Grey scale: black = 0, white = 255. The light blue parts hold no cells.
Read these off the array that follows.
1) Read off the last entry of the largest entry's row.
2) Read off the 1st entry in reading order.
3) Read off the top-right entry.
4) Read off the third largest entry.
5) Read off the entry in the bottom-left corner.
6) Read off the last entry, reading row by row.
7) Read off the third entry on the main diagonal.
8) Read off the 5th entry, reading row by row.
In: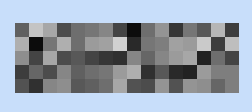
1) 190
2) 96
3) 61
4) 196
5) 82
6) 126
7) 167
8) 110

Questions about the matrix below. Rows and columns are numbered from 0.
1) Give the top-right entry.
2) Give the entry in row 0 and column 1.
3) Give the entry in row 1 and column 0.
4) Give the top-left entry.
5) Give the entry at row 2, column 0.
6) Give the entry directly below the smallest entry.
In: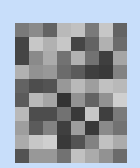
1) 99
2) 138
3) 69
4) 122
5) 69
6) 114

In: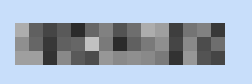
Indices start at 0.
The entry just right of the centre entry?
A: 96
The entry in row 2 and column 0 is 159
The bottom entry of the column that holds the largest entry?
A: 76
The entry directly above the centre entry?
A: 83
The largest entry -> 193
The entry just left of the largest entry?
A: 102
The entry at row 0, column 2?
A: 69
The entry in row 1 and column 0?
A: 143
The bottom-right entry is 69
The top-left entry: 173
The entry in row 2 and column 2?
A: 50

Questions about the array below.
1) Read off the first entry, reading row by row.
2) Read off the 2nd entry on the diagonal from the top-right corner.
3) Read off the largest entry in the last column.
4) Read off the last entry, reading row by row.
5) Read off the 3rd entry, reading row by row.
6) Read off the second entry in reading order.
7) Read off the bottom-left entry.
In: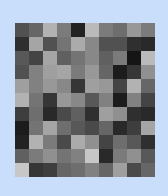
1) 81
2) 47
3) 186
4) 102
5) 178
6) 102
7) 199

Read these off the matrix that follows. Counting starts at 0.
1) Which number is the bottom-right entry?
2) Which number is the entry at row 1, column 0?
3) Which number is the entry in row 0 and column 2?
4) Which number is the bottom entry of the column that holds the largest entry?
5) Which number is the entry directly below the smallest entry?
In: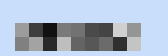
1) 196
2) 128
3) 17
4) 47
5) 41

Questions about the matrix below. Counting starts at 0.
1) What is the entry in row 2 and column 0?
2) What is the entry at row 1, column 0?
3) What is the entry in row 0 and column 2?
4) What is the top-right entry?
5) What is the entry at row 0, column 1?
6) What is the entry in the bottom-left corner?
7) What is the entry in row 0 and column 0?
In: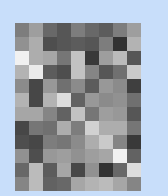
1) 241
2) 145
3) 104
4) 158
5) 158
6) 133
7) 125

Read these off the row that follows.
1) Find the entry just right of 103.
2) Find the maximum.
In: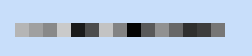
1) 47
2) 202

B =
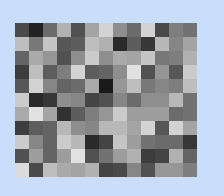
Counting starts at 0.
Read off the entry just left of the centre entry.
68
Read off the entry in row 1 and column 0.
190
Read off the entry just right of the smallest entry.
150
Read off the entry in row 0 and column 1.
34
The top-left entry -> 74
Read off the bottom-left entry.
219
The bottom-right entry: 126
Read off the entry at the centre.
81
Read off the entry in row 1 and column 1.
120
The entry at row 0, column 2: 107
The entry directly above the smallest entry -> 100
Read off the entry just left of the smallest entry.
170
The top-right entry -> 114
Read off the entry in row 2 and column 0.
100
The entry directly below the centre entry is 150
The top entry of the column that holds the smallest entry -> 211
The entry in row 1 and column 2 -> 197
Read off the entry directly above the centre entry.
26
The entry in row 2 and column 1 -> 170

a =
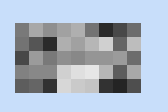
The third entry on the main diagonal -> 121
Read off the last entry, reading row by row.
78
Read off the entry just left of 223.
208
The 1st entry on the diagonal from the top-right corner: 108
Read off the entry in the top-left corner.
121
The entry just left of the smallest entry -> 50
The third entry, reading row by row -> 143
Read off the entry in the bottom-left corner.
93
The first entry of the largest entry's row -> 129
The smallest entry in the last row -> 36
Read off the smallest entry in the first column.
72
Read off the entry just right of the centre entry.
149
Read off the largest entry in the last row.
215

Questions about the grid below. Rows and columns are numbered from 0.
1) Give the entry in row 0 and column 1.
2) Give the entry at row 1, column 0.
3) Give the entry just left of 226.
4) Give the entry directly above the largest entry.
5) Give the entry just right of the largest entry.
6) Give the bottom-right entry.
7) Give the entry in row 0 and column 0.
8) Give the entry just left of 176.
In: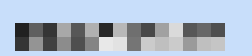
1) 95
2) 53
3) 232
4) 40
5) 226
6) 197
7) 33
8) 87

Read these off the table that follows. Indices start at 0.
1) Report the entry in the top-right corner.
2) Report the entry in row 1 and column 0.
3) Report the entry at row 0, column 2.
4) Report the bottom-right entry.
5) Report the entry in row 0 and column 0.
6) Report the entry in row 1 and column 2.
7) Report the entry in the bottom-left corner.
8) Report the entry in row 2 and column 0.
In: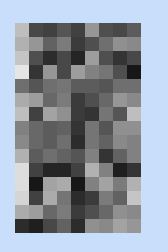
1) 92
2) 177
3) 65
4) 150
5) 190
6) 98
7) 44
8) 197

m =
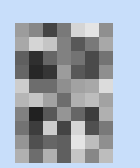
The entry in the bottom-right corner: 189
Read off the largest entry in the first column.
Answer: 205
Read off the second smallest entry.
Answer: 39
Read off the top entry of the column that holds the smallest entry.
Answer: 135
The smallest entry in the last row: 95
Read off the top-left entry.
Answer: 156
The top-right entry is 143
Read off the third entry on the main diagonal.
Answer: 102
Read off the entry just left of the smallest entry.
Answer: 129
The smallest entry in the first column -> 95
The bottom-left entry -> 176
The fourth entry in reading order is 121
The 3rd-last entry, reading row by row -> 197
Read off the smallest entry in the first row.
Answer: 68
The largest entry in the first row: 228
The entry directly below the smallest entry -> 61
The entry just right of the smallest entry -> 88
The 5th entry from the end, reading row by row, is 176

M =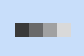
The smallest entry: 57
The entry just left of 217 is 161

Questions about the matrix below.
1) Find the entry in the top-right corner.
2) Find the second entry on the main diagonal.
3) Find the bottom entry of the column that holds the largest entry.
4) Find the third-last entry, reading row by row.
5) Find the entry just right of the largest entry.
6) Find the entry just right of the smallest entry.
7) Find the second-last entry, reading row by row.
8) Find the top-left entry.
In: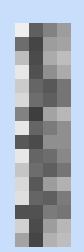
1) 157
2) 69
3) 163
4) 69
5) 95
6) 163
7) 177
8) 239
